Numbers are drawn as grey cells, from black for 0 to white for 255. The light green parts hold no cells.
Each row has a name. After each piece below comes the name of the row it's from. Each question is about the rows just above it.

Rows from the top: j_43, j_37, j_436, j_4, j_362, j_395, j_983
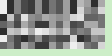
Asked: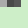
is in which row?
j_4
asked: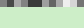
j_983

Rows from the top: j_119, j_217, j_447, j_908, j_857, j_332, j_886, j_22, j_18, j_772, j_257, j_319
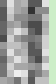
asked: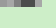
j_908
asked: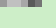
j_886
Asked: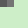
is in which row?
j_886

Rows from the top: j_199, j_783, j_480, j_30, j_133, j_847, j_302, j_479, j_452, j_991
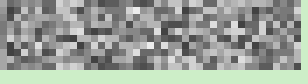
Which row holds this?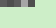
j_847
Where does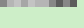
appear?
j_479
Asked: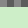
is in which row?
j_479
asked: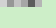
j_847
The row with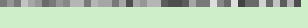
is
j_30
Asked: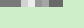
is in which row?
j_783
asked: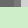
j_783

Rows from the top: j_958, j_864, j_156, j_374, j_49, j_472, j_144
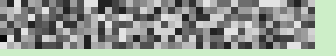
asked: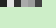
j_958
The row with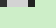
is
j_49
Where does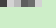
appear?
j_472
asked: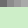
j_49
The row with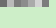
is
j_958

